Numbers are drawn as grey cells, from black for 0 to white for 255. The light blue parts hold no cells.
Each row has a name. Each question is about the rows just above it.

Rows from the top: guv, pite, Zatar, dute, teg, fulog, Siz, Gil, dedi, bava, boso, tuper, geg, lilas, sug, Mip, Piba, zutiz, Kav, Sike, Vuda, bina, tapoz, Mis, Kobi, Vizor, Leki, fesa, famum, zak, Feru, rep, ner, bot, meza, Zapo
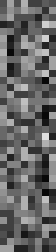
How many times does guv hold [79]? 3
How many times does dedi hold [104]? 2
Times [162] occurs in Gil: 0
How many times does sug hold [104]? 0

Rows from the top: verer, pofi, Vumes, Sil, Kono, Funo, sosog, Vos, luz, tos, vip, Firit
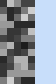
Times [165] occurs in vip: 0
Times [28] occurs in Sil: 0
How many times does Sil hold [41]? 3
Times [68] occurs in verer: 2
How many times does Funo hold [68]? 2
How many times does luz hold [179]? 2

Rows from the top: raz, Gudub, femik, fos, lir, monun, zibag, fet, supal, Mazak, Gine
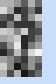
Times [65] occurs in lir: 1
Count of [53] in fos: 4
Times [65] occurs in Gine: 1
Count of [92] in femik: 1
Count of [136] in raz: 0

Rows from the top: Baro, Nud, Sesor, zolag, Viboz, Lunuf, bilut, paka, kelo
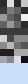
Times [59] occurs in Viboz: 4
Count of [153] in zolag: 1
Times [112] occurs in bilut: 1
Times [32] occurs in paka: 2

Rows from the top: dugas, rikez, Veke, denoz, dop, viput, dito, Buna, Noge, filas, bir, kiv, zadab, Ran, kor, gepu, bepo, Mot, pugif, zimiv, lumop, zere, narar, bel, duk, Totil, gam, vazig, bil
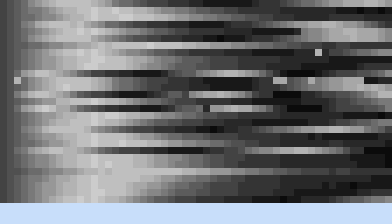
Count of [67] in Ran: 8
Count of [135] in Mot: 2
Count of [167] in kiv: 8

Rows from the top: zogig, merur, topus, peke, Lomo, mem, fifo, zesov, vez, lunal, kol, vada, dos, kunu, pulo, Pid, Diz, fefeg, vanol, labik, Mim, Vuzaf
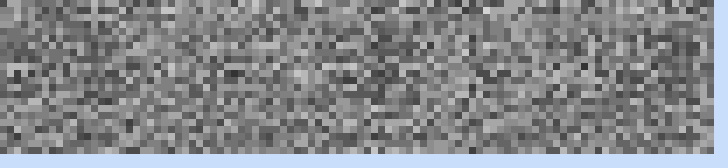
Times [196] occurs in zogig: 3
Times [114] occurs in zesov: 21
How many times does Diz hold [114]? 16

